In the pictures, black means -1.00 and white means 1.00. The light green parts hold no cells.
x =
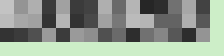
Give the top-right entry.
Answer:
-0.48
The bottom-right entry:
0.16
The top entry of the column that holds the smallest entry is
-0.70
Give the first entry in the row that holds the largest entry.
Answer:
0.53
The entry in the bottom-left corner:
-0.60
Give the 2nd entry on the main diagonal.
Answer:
0.31
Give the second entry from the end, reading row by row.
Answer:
-0.65
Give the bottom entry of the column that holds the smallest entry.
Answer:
-0.11
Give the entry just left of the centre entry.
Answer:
-0.43
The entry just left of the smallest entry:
0.42
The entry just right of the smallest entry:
-0.65
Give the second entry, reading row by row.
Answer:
0.16

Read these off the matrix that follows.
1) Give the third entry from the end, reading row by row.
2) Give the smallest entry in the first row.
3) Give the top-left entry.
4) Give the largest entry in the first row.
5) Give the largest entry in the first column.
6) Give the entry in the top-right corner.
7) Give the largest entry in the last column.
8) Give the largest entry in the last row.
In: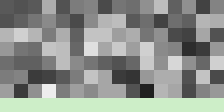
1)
-0.42
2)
-0.48
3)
-0.30
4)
0.48
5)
0.42
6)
0.03
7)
0.63
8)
0.86

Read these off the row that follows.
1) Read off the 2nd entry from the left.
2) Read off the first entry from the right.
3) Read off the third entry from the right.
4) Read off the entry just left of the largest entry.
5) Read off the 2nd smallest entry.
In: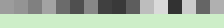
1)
0.16
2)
0.38
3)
0.59
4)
0.48
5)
-0.55

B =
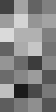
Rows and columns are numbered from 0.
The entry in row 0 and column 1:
0.28
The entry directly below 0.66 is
0.39
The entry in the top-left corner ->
-0.48
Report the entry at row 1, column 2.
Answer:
0.17
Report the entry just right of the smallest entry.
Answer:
-0.43
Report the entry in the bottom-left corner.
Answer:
-0.27
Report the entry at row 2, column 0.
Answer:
0.71
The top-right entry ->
0.00
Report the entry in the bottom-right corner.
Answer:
-0.33
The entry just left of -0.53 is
-0.16

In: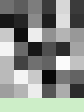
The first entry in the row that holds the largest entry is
0.46
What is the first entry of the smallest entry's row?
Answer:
0.46
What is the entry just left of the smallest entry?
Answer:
0.58
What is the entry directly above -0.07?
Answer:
0.97
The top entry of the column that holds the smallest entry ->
-0.54
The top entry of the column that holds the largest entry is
0.69
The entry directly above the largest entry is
-0.66
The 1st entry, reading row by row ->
-0.12
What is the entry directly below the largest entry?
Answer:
-0.07
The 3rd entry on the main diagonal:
0.86
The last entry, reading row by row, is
-0.66
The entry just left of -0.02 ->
-0.27
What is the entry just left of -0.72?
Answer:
-0.83

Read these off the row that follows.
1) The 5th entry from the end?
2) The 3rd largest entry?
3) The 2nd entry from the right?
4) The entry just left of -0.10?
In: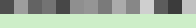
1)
0.06
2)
0.34
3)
-0.54
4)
-0.22

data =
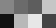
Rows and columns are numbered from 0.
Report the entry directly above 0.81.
-0.27
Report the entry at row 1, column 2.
0.81
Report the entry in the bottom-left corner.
-0.87
